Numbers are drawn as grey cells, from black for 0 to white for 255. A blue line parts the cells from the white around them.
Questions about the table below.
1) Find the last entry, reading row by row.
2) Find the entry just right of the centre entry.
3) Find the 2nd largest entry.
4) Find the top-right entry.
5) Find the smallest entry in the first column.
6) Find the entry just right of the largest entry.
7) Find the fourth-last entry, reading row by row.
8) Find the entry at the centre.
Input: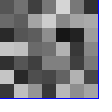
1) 164
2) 178
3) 205
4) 48
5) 41
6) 120
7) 56
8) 113
